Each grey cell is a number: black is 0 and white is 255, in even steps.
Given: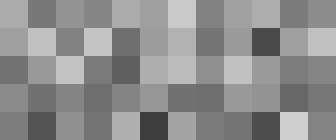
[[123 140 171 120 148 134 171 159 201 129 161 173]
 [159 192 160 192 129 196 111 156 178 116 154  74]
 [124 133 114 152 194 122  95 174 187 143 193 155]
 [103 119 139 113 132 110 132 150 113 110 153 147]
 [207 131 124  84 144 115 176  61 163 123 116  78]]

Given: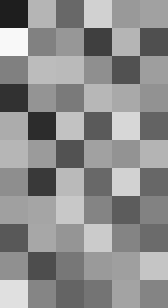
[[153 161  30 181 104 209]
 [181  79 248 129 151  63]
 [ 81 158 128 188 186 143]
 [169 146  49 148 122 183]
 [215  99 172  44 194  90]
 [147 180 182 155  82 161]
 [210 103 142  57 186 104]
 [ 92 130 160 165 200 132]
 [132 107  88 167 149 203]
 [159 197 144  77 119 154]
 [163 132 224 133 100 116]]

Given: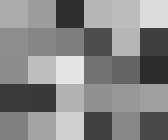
[[188 219 172 156  46 182]
 [182  63 141 134 127  77]
 [101  44 140 190 228 114]
 [152 159  58  57 178 144]
 [135  73 128 163 208  64]]

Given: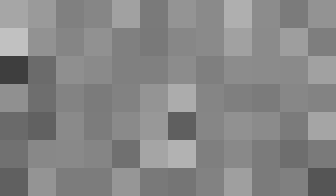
[[123 147 166 154 128 134 161 122 148 138 175 140]
 [158 126 193 146 133 145 128 121 135 138 161 139]
 [138 161  62 107 143 138 128 128 140 127 140 139]
 [135 131 144 110 131 123 130 148 172 133 127 123]
 [123 165 106  97 138 124 138 152  95 134 145 139]
 [110 122 113 136 137 133 112 165 178 127 137 123]
 [128  85  96 148 124 124 150 121 117 130 159 123]]

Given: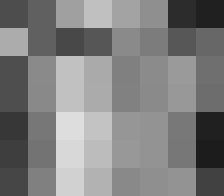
[[ 44  32  77  96 160 192 163 143]
 [ 87 103 172  96  72  86 138 124]
 [154 111  78 138 193 170 128 139]
 [152 109  78 137 193 171 129 138]
 [120  32  55 119 221 195 150 147]
 [119  28  62 115 216 188 152 147]
 [147  65  70 128 209 178 137 143]]

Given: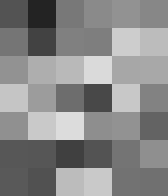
[[146 135  83  35 120 138]
 [205 188 117  66 128 126]
 [167 168 146 174 185 218]
 [200 130 197 156 109  72]
 [146  99 144 201 220 142]
 [116 143  87  86  64  83]
 [114 112  89  81 188 201]]

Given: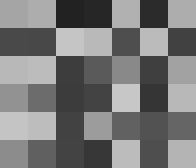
[[ 43 173 165 173  34  38 177]
 [187  65  73  72 197 185  78]
 [ 63 162 184 188  61  90 137]
 [ 53 184 146 108  60  67 199]
 [ 82 101 196 189  66 156  97]
 [ 78 180 140  96  67  55 188]]
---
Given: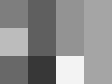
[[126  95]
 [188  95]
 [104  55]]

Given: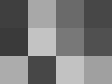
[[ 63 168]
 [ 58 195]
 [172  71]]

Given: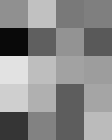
[[144 193]
 [  9  95]
 [226 190]]

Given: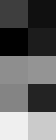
[[ 62  16]
 [  1  28]
 [142 148]]

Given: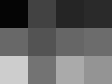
[[  5  66]
 [104  83]
 [205 115]]

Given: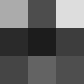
[[171  77]
 [ 42  28]
 [ 69  99]]

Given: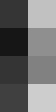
[[ 53 193]
 [ 22 143]
 [ 52 129]]

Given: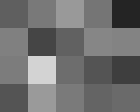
[[ 95 121]
 [128  69]
 [124 211]]

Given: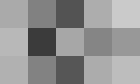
[[170 129]
 [184  59]
 [177 130]]
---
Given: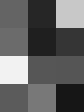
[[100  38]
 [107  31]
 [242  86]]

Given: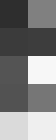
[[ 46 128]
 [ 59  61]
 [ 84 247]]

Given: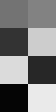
[[115 130]
 [ 51 205]
 [219  39]]

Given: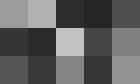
[[155 177]
 [ 53  43]
 [ 85  57]]

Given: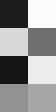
[[ 29 251]
 [216 111]
 [ 20 237]]

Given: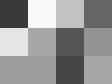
[[ 58 248]
 [229 167]
 [157 157]]

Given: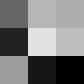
[[102 182]
 [ 34 226]
 [156  22]]

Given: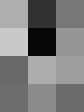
[[174  49]
 [201   7]
 [104 173]]

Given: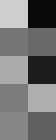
[[206   9]
 [117 105]
 [171  28]]
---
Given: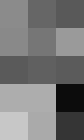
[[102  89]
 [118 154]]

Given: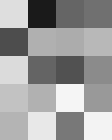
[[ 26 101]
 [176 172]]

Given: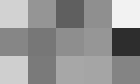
[[149  95]
 [119 142]]

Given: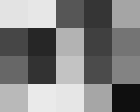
[[231  86]
 [ 38 179]]

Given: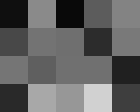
[[138   9]
 [115 111]]

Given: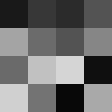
[[ 55  43]
 [107  83]]
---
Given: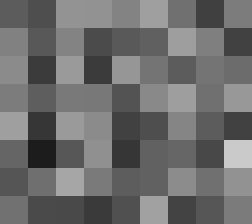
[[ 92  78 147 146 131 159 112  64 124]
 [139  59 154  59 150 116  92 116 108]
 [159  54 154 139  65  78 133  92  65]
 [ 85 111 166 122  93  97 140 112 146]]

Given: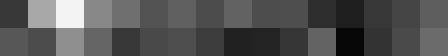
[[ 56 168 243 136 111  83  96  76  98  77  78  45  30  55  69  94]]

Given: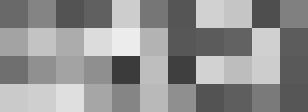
[[105 132  83  96 205 118  85 209 197  78 128]
 [111 144 163 143  59 190  63 210 189 205  89]]

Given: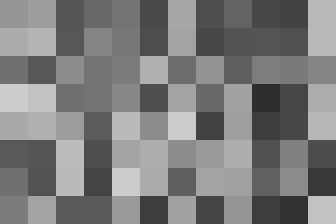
[[150 157  86 104 115  74 167  78 100  72  67 184]
 [112  87 141 115 124 176 109 147  94 125 122 132]
 [168 176 156  92 186 140 203  66 158  61  72 183]
 [112  82 186  68 204 171  95 163 161  97 140  57]]

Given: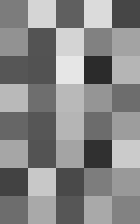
[[124 213  95 219  70]
 [ 86  82 230  43 181]
 [102  86 181 108 157]
 [ 66 200  73 125 153]]

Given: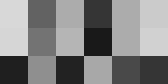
[[216  98 172  53 172 203]
 [ 31 143  34 168  73  53]]
